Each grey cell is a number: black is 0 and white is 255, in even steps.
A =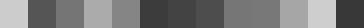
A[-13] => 204
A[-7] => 67
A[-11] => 117
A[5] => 60

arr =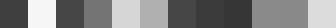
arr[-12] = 63
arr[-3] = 138
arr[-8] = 214
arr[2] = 70

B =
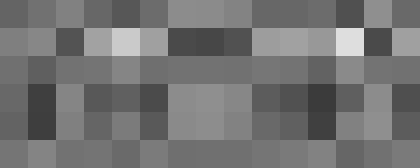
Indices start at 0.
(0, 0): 100
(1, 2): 83
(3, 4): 96
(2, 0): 112
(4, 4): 123
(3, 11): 59
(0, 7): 139
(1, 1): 135
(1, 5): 160
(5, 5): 123
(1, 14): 160
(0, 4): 87
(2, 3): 116
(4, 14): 92
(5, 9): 117
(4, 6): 138
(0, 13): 143
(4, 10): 96
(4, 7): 141
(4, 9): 105
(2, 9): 118
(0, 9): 103
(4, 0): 99
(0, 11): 108
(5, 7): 112
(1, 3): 162

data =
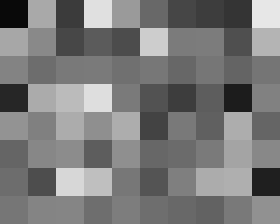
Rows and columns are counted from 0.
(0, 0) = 9
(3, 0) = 38
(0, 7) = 61
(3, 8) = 28
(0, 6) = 70
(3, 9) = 129
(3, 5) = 82
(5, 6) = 107
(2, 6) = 103
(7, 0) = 118
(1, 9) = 180
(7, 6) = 104
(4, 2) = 172
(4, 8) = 173
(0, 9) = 231
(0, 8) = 52
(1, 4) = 76
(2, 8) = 100
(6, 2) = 215
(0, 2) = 59
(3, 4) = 122
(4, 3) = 143
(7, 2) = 133
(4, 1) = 128
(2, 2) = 121
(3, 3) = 222

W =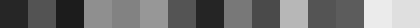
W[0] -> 38
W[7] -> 37
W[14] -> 223
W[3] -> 143
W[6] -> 84

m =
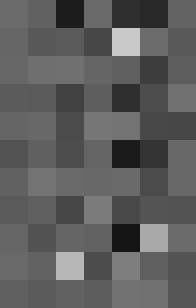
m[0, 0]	107
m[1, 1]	88
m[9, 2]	183
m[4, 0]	101
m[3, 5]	77
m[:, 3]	[106, 71, 101, 94, 118, 100, 104, 123, 98, 76, 93]
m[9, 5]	95
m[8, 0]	102
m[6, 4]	106
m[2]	[103, 110, 112, 101, 95, 61, 94]
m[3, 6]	113
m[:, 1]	[97, 88, 110, 90, 104, 96, 115, 96, 82, 98, 91]
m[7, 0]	90
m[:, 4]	[47, 201, 95, 47, 115, 27, 106, 73, 20, 125, 114]
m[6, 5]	75
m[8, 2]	101
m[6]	[97, 115, 105, 104, 106, 75, 104]
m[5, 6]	104
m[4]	[101, 104, 75, 118, 115, 72, 71]
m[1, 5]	108

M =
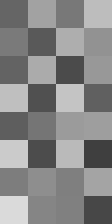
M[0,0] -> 101
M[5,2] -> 186
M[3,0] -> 191
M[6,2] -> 127
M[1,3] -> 146
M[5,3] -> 63
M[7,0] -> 218
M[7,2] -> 128

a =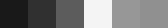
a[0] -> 25
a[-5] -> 48
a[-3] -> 244

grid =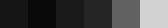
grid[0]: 21
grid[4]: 97
